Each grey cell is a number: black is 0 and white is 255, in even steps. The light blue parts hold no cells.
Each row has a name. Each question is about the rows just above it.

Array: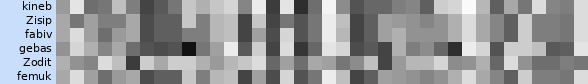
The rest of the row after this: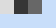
[228 213  76  89  68 176 126 140 103  46 236 213  83 205 205 191  89  95
 228]
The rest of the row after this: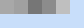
[ 68 154 183 183 213 140 146 176 103 220 146 110 110 126 118]
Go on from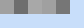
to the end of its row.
[140 191  68 154 183 183 213 140 146 176 103 220 146 110 110 126 118]
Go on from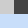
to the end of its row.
[220  54 103 228 213  76  89  68 176 126 140 103  46 236 213  83 205 205
 191  89  95 228]
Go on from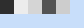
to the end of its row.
[205 191  89  95 228]

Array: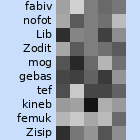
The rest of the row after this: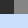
[126  64 141]
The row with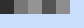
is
Zisip

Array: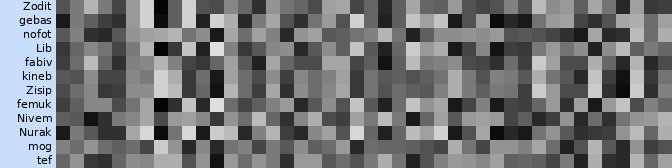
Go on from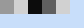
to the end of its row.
[ 33 209 174  40 122 166  82  48 115 153  82 209 102  33  95 195 160 195
  25  82 160  12  40  25 115 153 160  69  48  82 166 174 109 160]
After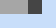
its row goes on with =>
[ 95  18  95 187 122 129 141  75  69  48 109  62 203 160  75  75 174 102
  40 180  40  75]
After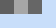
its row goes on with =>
[ 95 153  82  69  82 129  82 187 141 153  95 166 115  40 160  56  62]
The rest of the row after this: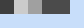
[174 102  40 180  40  75]

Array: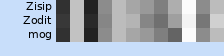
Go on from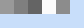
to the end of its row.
[188]
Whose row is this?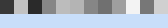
Zodit

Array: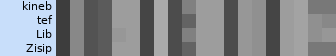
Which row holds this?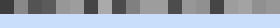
Lib
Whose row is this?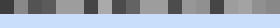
tef

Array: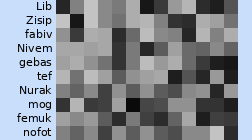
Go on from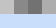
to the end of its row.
[181 129  51  44 173 160 114]
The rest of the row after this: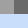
[ 99 137  99]
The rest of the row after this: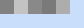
[ 23  58 153 181  44  30  84]

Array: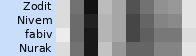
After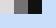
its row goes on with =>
[188 166  82 114 145 152 228]
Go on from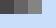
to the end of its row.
[138 228]
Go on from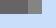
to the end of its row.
[132 228]
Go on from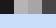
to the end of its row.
[ 95 120 120 220]

